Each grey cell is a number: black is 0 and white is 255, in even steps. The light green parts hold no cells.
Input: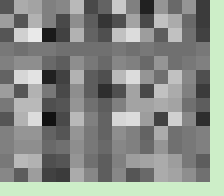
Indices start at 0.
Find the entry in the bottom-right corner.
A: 112
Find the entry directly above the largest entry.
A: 178
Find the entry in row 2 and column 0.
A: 85
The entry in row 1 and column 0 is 157
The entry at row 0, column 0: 85
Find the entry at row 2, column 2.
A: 233
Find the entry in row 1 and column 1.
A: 85
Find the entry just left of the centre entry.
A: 93
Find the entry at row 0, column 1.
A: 171
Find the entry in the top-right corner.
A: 59
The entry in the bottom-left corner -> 135
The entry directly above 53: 99
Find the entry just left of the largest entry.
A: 208
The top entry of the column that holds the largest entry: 163
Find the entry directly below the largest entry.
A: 120
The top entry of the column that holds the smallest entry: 128
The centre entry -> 46
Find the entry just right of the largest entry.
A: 26
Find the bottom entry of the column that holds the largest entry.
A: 157
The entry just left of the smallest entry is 220
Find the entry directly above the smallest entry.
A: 79
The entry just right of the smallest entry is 73
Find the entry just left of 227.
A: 214

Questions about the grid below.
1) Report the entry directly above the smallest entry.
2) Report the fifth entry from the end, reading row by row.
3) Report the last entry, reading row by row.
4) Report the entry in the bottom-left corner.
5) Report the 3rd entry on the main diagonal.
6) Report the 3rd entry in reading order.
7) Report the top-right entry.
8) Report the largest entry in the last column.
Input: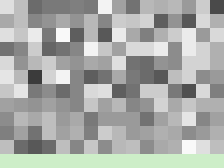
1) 184
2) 169
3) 190
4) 190
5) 235
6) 107
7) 74
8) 217

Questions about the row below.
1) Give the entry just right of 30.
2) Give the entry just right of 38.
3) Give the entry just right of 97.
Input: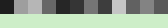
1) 158
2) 53
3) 131

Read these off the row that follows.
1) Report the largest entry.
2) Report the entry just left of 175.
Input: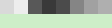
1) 237
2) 161

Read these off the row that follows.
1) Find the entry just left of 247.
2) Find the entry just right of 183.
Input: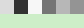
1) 50
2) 148
